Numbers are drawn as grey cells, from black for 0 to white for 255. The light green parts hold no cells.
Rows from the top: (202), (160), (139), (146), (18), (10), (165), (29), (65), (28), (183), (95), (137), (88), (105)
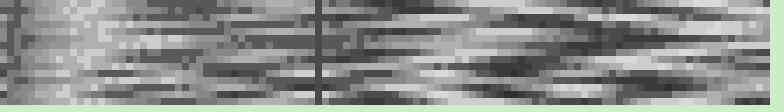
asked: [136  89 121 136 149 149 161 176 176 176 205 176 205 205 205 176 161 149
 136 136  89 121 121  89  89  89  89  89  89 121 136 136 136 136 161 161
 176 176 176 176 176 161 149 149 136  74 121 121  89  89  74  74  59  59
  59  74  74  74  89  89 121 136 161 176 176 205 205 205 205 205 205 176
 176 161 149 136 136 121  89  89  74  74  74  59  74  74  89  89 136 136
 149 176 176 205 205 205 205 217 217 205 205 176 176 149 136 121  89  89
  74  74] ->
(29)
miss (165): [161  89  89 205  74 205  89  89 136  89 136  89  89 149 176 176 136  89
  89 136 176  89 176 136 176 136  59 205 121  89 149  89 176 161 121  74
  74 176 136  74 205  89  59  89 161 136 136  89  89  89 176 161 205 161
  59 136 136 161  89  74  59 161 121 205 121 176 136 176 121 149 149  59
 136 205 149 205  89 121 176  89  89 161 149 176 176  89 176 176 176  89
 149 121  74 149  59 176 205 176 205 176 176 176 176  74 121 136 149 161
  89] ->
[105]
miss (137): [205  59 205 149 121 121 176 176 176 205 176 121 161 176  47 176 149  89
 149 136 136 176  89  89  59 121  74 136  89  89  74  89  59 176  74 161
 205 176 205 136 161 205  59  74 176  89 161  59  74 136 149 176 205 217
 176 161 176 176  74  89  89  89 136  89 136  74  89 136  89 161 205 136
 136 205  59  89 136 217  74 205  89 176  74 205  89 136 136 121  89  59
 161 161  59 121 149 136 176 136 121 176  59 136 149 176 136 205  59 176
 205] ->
[191]

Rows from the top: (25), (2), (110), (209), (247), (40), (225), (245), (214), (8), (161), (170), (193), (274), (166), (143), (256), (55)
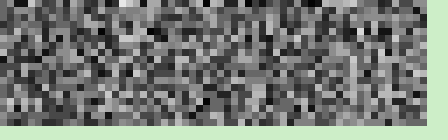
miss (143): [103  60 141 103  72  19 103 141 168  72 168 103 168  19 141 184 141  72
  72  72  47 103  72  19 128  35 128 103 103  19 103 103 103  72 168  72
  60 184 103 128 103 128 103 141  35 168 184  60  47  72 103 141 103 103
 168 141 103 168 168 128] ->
[155]
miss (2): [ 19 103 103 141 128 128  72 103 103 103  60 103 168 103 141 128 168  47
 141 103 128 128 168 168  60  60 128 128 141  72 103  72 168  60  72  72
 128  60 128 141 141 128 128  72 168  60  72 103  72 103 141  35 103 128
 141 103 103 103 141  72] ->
[115]
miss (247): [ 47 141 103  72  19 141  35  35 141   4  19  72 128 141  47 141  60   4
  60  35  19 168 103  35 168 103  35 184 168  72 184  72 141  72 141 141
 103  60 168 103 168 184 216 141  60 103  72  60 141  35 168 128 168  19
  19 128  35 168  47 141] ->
[87]

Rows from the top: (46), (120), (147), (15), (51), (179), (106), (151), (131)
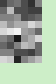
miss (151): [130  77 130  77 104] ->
[64]
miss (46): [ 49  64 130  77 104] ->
[116]
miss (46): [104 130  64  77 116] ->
[49]
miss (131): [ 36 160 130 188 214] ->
[201]
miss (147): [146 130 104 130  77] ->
[89]

